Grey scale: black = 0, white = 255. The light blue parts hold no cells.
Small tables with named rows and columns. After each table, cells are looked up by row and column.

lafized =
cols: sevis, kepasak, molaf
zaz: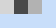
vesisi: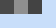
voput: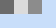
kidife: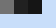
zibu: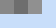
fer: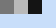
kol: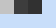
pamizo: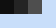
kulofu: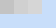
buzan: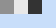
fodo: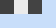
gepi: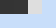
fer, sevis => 118
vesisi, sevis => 73
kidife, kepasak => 33
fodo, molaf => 67
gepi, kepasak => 53
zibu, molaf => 144
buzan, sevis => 144
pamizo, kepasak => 36
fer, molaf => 20
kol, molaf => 49
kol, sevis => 195
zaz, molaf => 178
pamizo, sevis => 15
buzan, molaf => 51
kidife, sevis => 114

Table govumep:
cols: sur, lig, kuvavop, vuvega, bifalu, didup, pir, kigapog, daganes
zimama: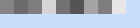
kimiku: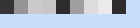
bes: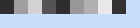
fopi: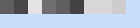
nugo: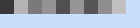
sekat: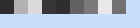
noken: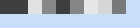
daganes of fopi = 205
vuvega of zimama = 213
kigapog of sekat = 232
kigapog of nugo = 142
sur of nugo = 56
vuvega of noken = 135
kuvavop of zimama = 125
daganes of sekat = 113

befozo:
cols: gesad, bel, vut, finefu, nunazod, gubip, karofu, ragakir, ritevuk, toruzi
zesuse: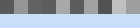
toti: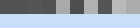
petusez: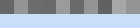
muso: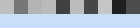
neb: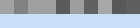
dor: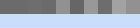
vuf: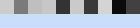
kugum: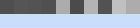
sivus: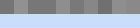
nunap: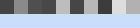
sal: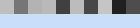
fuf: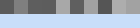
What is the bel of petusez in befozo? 148
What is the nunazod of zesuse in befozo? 168
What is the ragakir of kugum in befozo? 82
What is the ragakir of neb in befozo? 167
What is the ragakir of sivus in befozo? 112
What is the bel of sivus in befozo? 145
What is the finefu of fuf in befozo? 93
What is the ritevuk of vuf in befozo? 11
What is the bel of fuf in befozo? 127
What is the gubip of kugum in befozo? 75
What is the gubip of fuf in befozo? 95
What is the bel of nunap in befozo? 138
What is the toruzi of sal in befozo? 77
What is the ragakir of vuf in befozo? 212
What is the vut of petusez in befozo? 108
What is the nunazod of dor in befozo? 145
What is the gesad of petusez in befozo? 103

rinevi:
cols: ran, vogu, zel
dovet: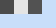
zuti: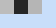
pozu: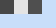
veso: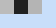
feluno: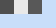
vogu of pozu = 228
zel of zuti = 181
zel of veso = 180
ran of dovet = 75
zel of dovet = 82
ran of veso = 187
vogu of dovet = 228
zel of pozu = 79
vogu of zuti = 37
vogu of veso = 32
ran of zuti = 188
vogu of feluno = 233
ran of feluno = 79
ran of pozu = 71
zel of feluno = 88

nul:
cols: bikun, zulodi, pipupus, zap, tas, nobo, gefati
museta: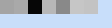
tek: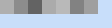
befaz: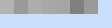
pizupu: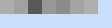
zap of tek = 171
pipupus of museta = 6
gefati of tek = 159
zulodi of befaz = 154
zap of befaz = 168
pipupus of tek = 99
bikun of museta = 164
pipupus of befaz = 173
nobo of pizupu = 164
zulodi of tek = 140
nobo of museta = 198

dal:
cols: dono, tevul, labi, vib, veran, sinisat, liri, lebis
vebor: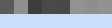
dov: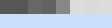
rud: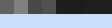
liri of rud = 31
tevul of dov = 86
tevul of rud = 128
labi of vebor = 61
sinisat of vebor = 146
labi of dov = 103
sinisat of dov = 220
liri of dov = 218
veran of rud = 29
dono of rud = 98
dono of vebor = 91
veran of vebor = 72
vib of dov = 98
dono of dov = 87

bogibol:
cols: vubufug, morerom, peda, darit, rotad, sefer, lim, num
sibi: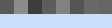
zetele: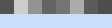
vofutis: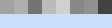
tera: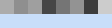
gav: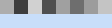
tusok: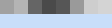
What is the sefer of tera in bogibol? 147
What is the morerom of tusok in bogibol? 180
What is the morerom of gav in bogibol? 61
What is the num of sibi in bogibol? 101
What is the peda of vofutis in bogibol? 115
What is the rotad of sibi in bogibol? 129
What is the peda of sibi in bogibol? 60
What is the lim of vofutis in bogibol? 144
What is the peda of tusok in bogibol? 101
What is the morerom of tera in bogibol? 143
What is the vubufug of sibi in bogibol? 89
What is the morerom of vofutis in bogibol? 174
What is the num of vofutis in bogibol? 67
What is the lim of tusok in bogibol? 206
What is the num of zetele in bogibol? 78
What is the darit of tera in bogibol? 70
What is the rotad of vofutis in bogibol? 208
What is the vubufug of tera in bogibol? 172
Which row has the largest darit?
vofutis

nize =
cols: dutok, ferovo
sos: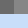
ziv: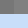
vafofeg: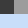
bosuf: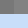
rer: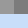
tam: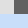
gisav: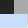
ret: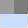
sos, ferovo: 134
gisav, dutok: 36
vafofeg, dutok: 59
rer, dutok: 153
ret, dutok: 157
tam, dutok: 224
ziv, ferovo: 128
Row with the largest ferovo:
gisav

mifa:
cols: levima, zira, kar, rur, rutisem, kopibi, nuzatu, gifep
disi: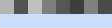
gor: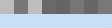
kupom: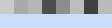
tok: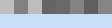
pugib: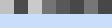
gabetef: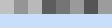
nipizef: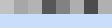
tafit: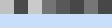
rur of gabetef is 93
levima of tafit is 193
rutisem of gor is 100
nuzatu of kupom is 64
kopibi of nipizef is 174
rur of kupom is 77
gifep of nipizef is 176
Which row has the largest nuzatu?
disi

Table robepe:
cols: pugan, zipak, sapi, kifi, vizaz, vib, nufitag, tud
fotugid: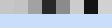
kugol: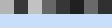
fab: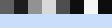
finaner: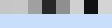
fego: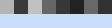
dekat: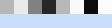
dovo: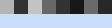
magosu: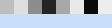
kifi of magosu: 36
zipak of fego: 58
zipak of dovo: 50
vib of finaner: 208
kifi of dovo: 103
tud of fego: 50
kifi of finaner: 39
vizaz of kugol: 54

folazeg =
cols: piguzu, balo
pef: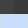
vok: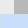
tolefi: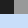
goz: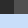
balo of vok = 184
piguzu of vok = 235
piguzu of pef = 65
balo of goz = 80
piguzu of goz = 44
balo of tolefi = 153
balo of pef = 58
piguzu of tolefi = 31
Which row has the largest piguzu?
vok

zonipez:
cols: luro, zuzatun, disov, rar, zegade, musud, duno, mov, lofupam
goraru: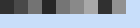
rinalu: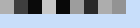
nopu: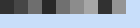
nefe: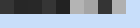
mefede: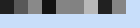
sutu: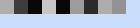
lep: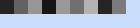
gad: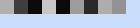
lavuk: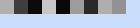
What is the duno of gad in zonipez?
41
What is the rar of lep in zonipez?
21
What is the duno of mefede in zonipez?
184
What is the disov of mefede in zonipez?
137
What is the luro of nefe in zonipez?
53
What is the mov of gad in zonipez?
173
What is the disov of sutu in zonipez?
8
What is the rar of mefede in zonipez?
19
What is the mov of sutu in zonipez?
173
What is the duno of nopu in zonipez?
166
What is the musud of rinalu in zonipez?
157
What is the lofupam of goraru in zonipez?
145
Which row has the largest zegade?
lep

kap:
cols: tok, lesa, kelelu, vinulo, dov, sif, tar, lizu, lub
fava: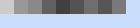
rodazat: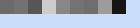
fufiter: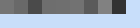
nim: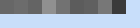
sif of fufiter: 114
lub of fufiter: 50
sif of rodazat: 115
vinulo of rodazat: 204
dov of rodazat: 135
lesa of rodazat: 114
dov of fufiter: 111
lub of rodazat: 21
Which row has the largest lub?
fava

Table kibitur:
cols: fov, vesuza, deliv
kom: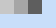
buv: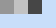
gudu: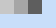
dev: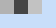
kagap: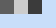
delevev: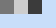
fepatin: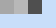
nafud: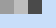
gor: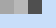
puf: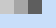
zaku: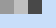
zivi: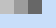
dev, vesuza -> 69
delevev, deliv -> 59
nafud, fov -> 156
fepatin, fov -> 167
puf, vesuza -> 166
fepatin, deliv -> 79
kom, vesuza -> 166
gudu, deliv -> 94
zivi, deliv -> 103
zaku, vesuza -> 191
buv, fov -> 150
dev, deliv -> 194
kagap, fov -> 94
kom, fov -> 199
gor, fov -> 166
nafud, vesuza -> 189
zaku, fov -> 153
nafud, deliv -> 74
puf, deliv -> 94
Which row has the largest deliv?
dev

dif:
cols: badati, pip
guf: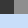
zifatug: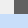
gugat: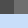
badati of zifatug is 239
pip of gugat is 110
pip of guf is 142
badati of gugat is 77
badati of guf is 55
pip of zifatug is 97

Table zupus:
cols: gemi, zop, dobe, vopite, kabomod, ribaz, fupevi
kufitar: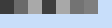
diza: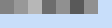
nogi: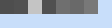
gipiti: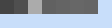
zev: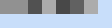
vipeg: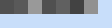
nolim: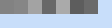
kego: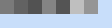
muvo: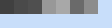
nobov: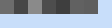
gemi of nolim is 130
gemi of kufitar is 59
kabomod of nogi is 111
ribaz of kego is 191
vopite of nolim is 104
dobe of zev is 81
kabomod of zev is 72
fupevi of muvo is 140
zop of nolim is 134
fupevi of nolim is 106
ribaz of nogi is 105
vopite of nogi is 80
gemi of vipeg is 80
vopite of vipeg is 80
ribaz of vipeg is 66
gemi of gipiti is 68
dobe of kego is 82
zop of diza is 152

